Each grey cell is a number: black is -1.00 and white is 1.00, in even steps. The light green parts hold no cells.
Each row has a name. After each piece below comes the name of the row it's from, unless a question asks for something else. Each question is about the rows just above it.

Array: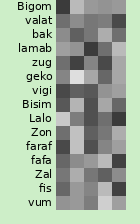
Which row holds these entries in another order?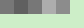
Zal
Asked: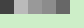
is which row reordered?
fafa
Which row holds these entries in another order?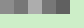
Zal
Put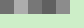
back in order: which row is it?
bak

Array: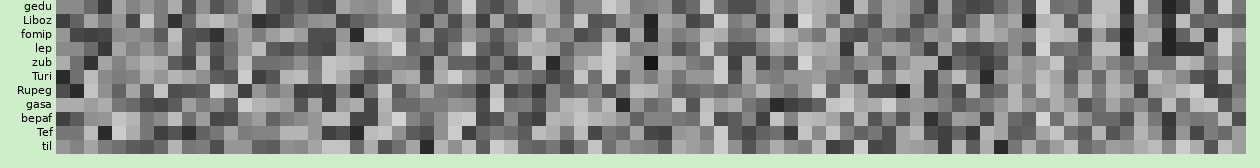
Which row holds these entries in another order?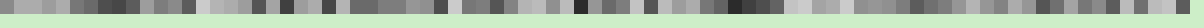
gasa
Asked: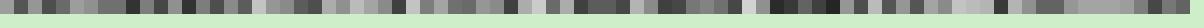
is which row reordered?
Liboz
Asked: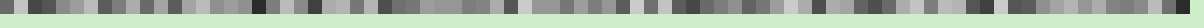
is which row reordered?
Turi
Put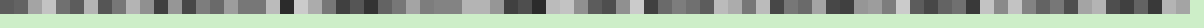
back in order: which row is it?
Tef
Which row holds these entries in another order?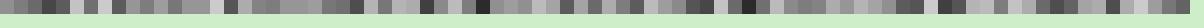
Turi

